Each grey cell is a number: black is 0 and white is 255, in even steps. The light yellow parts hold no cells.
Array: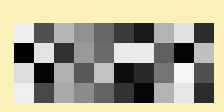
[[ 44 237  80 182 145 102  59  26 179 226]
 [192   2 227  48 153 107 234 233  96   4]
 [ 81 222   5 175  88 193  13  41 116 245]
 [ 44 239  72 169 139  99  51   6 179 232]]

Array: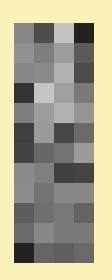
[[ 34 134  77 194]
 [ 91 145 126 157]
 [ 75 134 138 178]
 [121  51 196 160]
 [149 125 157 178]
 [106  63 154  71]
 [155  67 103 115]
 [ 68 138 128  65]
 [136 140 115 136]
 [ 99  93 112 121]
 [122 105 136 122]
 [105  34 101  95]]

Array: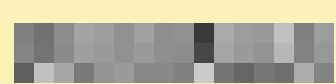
[[156 129 114 141 164 158 144 160 142 145  57 170 157 154 192 128]
 [151 133 116 138 159 154 144 153 142 140  71 165 154 146 183 130]
 [131  96 192 165 121 147 154 135 136 128 202 115 101 119 111 172]]

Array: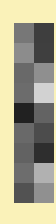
[[ 62 119]
 [ 63 140]
 [143 105]
 [210 108]
 [ 99  33]
 [ 76 105]
 [ 46  98]
 [177 109]
 [144  82]]

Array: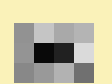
[[180 146 197 169]
 [218 148   9  33]
 [112 136 153 178]]

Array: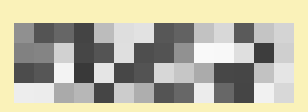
[[212 144  84 102  68 188 222 226  87  98 194 216  90 196]
 [207 129 132 209  70  84 223  78  83 145 249 248 223  61]
 [229  76  86 243  57 229  71  83 215 198 171  71  70 194]
 [216 237 236 170 183  69 204 174  84 103 236 103  69 241]]

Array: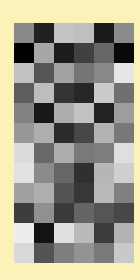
[[139 137  33 196 191  27]
 [ 10   1 167  29  65 102]
 [229 193  85 162 117 136]
 [112  93 189  52  39 203]
 [157 131  24 173 194  34]
 [120 151 174  43  71 179]
 [223 220 104 172 121 126]
 [207 226 139 102  48 182]
 [128 160 174  84  55 185]
 [ 71  61 144  58 101  85]
 [179 237  19 224 186  59]
 [201 217  84 126 147 121]]

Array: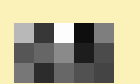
[[126 184  55 253  14]
 [ 75  86 102 138  29]
 [ 68 119  44 103  81]]
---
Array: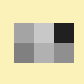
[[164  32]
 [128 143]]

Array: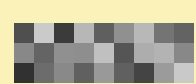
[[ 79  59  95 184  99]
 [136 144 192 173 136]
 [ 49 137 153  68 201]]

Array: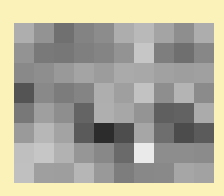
[[174 112 140 185 142]
 [147 119 132 198 111]
 [137 153 156 168 158]
 [ 84 124 174 194 180]
 [120 142 175 148  98]
 [154 163  44 166  76]
 [191 178 136 234 141]
 [192 158 153 136 166]]

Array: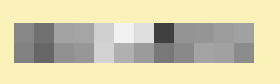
[[135 163 207 222 148 156]
 [129 145 210 155 137 161]]

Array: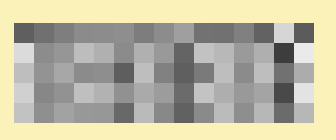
[[ 95 126 140 125 159 113  98  91]
 [219 150 176 176 100 184 175 234]
 [190 167 142 190  95 190 190 172]
 [208 146 178 170 107 174 164 227]
 [194 162 151 186  97 187 183 183]]

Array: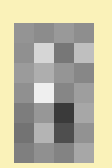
[[148 153]
 [144 119]
 [155 149]
 [144 134]
 [125  58]
 [115  78]
 [127 131]]

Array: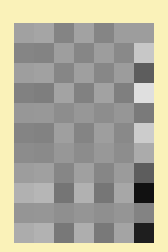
[[161 132 133 157]
 [133 158 157 199]
 [158 134 135  93]
 [129 163 162 223]
 [151 141 141 122]
 [132 159 158 204]
 [140 151 152 171]
 [157 134 134  93]
 [177 117 118  17]
 [149 143 143 131]
 [172 120 121  30]]

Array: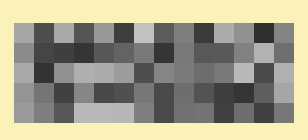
[[166 169 153 193 126 172  47]
 [139  63  87 121 120  89 178]
 [169 144 172  78 122 121  74]
 [148  65  72 119 110  62  94]
 [154  87 184 127 113  64  64]]

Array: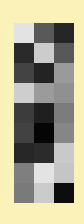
[[227  38]
 [ 42  88]
 [ 67 154]
 [206 144]
 [ 60 124]
 [ 66 134]
 [ 39 201]
 [127 197]
 [122  13]]
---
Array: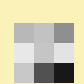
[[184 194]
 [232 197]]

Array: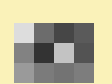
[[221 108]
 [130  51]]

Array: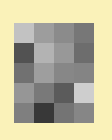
[[194 157]
 [ 82 179]]

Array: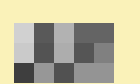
[[209  89]
 [202  83]]

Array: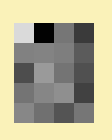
[[218   2]
 [129 131]]

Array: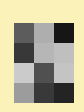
[[ 92 174]
 [ 56 182]]
